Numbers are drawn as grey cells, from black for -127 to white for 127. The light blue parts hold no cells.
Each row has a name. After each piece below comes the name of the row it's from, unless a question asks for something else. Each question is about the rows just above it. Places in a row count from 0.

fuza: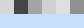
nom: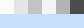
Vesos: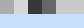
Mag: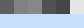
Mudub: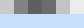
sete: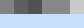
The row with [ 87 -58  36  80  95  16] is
fuza
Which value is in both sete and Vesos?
[73]
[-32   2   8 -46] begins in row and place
Mag, 0
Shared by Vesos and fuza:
[87]

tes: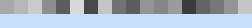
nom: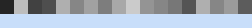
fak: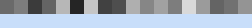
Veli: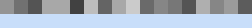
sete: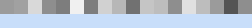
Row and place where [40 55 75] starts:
tes, 0
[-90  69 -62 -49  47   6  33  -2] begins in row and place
fak, 5
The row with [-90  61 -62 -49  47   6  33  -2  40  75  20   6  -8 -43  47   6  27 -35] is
nom
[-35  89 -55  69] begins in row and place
tes, 4
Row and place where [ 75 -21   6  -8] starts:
Veli, 9
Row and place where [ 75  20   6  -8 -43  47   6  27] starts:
nom, 9

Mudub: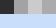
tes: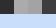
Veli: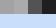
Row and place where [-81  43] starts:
tes, 0
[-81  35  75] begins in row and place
Mudub, 0
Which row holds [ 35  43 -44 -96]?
Veli
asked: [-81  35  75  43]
Mudub

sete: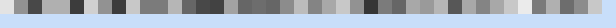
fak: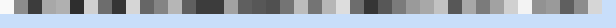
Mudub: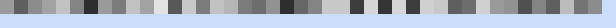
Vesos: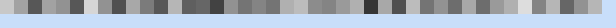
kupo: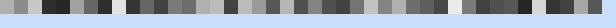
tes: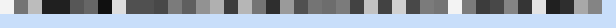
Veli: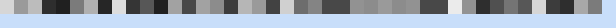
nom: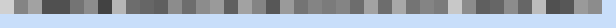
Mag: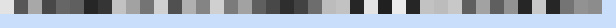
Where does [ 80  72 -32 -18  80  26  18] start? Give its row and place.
Mudub, 30
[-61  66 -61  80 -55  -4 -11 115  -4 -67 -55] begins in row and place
tes, 25
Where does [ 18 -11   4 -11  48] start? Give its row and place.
Vesos, 16

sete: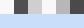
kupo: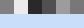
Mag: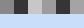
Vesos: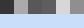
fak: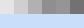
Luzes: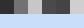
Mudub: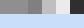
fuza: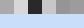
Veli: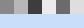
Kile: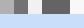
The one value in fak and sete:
[79]
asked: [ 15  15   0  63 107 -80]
Mudub
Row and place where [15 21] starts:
fak, 3
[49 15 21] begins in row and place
fak, 2
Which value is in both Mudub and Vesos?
[15]

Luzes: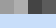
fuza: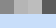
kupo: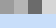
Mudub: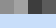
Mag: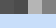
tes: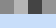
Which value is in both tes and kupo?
[53]
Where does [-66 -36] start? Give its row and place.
Mudub, 2
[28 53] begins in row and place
kupo, 0
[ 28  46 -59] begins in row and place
Luzes, 0
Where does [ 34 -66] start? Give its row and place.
Mudub, 1
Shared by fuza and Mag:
[53]

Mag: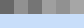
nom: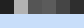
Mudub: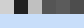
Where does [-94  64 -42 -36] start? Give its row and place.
Mudub, 1
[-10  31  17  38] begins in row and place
Mag, 2

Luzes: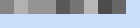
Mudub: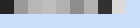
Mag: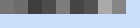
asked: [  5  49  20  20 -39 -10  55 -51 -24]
Luzes
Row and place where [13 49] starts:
Mudub, 5
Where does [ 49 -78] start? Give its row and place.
Mudub, 6

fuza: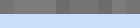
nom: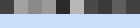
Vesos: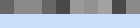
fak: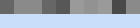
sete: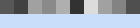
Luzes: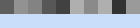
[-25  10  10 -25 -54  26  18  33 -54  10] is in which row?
Vesos
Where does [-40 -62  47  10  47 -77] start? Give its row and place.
Luzes, 3
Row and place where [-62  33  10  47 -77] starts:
sete, 1

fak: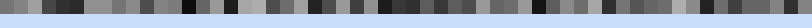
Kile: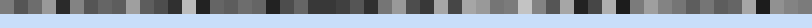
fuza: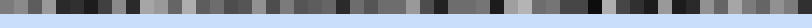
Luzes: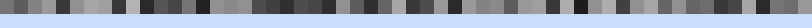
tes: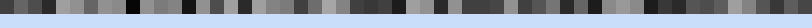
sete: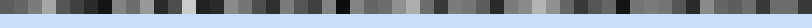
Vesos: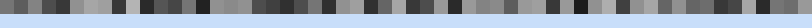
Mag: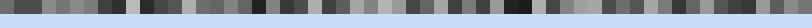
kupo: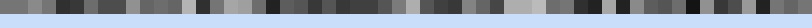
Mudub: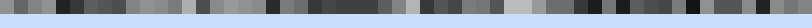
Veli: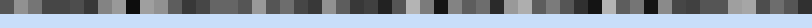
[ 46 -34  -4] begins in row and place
Veli, 37
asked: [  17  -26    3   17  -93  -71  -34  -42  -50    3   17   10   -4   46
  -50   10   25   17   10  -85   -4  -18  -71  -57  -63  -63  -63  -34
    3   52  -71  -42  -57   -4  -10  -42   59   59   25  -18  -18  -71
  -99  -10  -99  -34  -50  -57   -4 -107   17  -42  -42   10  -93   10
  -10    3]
Mudub
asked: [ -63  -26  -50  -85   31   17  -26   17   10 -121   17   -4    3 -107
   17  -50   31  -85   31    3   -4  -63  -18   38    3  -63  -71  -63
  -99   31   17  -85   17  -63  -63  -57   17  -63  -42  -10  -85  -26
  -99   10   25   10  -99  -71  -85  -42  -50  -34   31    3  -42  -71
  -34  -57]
tes
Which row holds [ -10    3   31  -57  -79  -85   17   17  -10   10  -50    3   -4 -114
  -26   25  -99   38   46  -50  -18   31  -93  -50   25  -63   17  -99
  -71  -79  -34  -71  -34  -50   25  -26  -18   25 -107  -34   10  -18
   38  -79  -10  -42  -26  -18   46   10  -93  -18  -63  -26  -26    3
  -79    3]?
fak
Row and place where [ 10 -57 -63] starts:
Veli, 47

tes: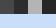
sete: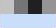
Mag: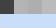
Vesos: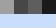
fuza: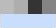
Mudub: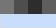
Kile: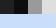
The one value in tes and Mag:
[52]
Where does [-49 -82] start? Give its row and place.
Mudub, 1
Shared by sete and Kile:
[-95]

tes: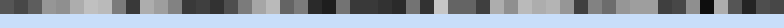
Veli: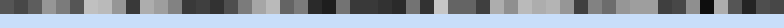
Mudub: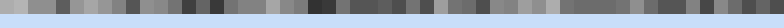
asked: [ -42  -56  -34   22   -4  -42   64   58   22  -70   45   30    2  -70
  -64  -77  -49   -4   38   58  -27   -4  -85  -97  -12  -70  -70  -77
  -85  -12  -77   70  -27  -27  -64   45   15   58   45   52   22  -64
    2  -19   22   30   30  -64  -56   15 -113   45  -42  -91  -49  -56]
Veli
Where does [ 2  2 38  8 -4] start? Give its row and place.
Mudub, 17
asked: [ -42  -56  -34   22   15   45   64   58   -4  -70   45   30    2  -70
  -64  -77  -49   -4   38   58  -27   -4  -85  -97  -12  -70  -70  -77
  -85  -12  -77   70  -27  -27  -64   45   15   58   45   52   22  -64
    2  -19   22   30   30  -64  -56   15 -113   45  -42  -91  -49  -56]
tes

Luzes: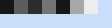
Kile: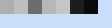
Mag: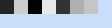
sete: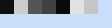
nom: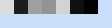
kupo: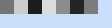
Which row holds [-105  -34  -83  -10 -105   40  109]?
Luzes
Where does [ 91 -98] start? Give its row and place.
nom, 0
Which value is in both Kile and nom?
[-98]
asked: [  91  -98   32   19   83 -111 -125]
nom
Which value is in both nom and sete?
[-111]

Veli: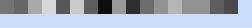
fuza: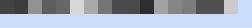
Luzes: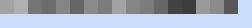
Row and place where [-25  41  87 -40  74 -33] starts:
Veli, 1
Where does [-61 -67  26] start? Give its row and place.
Luzes, 12
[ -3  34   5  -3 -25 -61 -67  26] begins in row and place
Luzes, 7
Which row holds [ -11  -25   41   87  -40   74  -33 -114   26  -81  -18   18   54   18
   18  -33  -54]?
Veli
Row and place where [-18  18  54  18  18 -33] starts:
Veli, 10
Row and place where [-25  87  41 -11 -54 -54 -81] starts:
fuza, 4

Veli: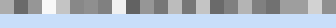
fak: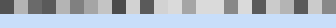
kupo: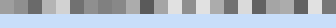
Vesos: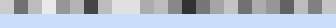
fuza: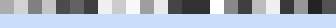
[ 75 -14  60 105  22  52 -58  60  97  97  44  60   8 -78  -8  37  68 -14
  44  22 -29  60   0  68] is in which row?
Vesos
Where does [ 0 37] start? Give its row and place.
fak, 5
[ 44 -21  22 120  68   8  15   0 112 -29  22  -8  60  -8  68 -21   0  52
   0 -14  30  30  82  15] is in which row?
Veli
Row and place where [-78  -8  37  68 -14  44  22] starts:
Vesos, 13
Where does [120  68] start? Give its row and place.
Veli, 3

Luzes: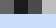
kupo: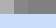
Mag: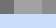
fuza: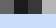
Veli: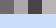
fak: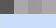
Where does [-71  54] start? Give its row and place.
fuza, 2
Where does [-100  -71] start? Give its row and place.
fuza, 1
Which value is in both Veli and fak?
[41]
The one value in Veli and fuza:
[54]
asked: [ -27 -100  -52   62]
Luzes

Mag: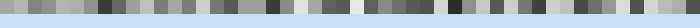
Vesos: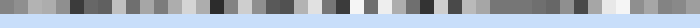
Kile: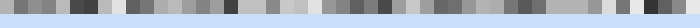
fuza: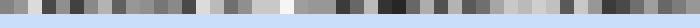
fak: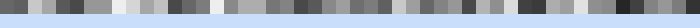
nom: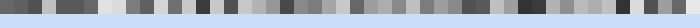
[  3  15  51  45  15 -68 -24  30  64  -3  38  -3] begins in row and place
Mag, 2
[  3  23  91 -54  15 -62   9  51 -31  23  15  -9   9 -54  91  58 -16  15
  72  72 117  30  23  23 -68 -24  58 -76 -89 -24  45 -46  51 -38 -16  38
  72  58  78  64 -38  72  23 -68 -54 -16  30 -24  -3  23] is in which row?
fuza
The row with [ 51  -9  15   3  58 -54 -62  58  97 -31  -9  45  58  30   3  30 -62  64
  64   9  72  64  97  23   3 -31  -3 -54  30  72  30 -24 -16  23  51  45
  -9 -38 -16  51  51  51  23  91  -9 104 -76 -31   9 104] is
Kile
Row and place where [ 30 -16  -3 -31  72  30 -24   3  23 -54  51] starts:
fak, 24

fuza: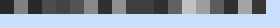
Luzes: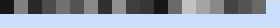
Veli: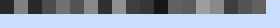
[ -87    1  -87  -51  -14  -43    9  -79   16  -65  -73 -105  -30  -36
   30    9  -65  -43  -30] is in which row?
Veli
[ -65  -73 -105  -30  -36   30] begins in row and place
Veli, 9
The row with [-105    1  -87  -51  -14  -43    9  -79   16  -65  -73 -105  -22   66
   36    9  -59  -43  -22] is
Luzes

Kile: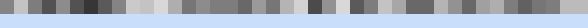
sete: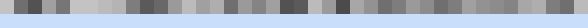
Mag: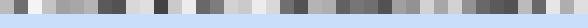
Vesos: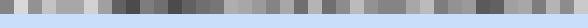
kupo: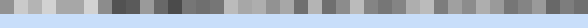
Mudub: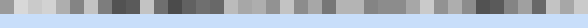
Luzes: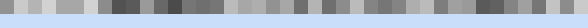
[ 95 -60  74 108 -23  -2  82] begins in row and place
Mag, 10
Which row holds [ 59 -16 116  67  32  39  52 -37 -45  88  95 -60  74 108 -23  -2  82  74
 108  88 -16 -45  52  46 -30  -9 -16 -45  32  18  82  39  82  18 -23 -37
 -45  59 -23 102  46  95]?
Mag
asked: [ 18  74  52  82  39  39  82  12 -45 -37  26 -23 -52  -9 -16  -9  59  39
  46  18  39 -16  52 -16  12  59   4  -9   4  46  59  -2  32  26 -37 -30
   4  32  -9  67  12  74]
Luzes
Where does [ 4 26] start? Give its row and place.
kupo, 37
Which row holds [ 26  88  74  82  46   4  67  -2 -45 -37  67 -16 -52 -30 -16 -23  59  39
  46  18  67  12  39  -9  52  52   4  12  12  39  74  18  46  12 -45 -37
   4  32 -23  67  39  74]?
Mudub

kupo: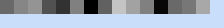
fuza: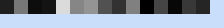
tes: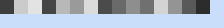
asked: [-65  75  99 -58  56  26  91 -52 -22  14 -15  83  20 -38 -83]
tes
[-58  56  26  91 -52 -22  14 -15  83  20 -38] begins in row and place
tes, 3
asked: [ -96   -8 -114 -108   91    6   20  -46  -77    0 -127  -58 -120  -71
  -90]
fuza
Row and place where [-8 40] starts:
kupo, 13
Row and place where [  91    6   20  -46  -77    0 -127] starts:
fuza, 4

